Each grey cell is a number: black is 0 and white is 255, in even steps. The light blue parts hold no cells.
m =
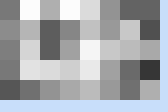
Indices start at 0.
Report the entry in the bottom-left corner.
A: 86
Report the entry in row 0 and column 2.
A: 175
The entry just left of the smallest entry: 106
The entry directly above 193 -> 219
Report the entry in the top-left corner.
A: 120
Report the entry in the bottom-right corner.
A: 175
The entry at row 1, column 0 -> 140
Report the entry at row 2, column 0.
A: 126
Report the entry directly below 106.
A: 112
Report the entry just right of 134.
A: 193
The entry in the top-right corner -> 99
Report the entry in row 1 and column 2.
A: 93

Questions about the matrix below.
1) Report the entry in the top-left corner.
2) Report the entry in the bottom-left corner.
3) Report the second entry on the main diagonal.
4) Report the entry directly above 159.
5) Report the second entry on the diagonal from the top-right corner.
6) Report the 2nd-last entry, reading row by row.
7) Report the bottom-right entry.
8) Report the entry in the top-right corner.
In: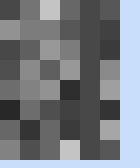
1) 72
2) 130
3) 124
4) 138
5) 72
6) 72
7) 87
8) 87

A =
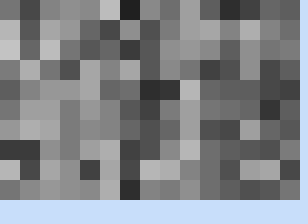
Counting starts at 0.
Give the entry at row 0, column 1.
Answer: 72
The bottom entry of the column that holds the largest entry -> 117
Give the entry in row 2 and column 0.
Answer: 195
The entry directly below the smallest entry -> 143
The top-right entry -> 94
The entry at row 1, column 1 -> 87
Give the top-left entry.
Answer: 117
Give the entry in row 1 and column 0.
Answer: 182
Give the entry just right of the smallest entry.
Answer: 137
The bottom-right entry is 117
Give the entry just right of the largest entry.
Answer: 102
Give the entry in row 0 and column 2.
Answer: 131
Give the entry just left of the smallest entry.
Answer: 188
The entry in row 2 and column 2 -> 188

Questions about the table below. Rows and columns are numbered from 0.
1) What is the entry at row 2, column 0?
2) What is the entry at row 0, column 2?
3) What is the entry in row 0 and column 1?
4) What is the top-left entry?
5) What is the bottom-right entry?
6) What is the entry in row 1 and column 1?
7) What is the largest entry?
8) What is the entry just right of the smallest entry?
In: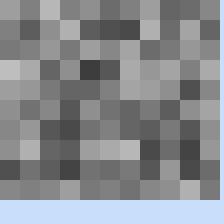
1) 121
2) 183
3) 128
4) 158
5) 121
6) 93
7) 190
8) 87

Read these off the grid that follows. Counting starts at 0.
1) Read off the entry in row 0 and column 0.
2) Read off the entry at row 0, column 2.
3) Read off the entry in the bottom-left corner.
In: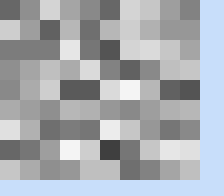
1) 103
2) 212
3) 198

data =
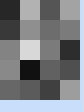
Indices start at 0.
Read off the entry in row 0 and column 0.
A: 39
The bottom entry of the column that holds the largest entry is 91
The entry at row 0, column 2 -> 85
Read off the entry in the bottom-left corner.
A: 103
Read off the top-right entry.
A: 163
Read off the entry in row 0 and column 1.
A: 178

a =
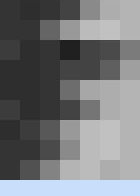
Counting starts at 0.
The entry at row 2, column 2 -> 52
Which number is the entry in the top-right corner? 180
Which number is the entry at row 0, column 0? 52
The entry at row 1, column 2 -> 101
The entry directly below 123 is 159
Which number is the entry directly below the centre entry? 67
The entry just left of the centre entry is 52
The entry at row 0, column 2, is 52
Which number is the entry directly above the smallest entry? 153
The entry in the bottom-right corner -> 180
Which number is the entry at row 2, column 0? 60
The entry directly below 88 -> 74
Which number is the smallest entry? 32
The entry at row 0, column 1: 46
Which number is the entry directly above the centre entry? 67
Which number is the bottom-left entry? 52
